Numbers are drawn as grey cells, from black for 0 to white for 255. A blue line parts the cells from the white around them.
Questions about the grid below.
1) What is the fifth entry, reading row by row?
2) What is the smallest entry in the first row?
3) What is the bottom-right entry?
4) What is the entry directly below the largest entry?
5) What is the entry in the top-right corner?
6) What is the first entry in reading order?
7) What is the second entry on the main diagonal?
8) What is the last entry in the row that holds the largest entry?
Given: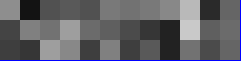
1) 81
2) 19
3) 101
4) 114
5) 101
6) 142
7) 128
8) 107

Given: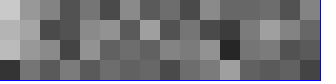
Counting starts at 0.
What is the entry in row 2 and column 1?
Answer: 152
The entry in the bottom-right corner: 68
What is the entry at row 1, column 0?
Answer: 180
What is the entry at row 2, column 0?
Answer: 187
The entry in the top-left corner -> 201
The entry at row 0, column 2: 131
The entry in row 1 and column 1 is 165
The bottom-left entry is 52
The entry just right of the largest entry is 152
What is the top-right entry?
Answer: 131
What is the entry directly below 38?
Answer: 159
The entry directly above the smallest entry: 60

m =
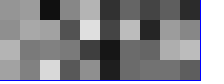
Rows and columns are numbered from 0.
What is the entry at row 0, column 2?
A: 16
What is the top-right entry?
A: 43
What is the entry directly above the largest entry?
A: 180
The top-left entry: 149
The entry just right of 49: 101
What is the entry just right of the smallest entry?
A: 135
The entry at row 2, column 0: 180
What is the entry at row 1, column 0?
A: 143
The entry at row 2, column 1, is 122
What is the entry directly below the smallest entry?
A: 162
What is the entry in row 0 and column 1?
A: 156
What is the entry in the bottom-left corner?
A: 162

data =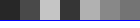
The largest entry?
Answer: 197
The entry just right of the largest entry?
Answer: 53
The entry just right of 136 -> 116

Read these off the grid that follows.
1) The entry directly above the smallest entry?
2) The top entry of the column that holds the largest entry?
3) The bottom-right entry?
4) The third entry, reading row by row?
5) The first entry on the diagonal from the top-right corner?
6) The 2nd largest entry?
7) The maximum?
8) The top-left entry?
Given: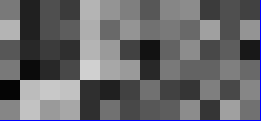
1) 121
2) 180
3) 113
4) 79
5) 65
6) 200
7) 208
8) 121

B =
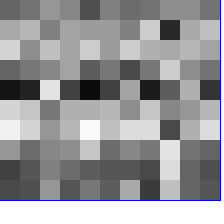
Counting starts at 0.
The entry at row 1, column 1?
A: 183
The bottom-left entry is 73
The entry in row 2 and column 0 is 212
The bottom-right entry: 85
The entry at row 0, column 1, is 114
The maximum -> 249
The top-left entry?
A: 100
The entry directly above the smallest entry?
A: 93
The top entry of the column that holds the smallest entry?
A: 79
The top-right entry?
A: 114
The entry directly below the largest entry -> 197
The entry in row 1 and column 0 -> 169
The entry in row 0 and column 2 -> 150
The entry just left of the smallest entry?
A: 65
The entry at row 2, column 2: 191

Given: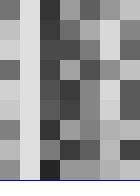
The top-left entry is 115
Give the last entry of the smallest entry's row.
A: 193
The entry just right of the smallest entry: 150
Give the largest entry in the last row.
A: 223
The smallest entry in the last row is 38
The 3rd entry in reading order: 52
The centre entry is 59
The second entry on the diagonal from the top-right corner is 216
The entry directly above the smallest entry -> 122
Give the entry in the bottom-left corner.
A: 142
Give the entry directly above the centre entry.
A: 163
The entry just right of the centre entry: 134
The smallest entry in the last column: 66
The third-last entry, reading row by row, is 150
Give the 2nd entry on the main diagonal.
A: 223
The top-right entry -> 193
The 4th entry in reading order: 156
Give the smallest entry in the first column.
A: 108

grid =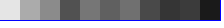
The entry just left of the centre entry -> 118
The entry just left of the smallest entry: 59

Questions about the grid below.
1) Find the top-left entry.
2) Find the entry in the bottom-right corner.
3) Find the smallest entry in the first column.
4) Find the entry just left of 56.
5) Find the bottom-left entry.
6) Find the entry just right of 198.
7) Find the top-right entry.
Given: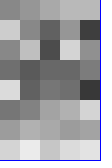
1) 136
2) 227
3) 111
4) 111
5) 212
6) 219
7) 185

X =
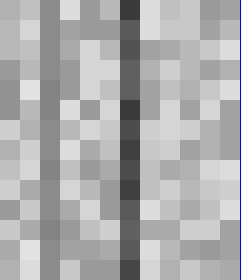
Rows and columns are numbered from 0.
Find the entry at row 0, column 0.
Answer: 177
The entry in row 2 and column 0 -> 184
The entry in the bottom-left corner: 177
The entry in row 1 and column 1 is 213
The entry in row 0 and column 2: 139
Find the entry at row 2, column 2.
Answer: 139
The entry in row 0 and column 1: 192
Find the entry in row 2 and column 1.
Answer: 192
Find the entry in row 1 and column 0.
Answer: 184
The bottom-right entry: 170
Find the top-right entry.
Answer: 162

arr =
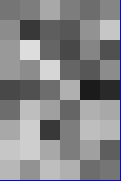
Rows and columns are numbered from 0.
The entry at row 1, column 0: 140
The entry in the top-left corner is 117
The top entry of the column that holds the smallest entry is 109
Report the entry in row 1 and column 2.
94
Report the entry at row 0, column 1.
125
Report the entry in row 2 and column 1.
221
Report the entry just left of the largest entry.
153
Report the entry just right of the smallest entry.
41
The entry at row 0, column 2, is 168
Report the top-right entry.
133
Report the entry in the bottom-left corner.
183
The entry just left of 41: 27
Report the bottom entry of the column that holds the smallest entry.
109
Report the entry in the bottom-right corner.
117

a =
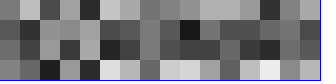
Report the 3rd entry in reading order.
74
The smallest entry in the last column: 74
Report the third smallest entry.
37
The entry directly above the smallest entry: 146
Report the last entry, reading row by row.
183
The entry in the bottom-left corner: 130
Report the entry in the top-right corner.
169
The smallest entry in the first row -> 43
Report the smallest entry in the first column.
88
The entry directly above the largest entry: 43
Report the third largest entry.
213
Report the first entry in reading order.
122
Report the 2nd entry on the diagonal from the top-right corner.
116
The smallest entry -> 23
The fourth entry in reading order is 161
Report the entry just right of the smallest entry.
116
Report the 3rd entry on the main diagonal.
153
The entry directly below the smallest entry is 66
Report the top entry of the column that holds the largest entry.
50

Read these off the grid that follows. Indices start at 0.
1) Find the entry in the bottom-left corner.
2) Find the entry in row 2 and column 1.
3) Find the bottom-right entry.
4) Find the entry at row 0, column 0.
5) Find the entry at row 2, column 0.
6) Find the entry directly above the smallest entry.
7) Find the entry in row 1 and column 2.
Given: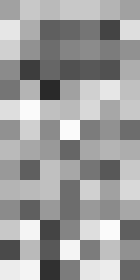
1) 236
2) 145
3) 102
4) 161
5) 208
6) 102
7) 95
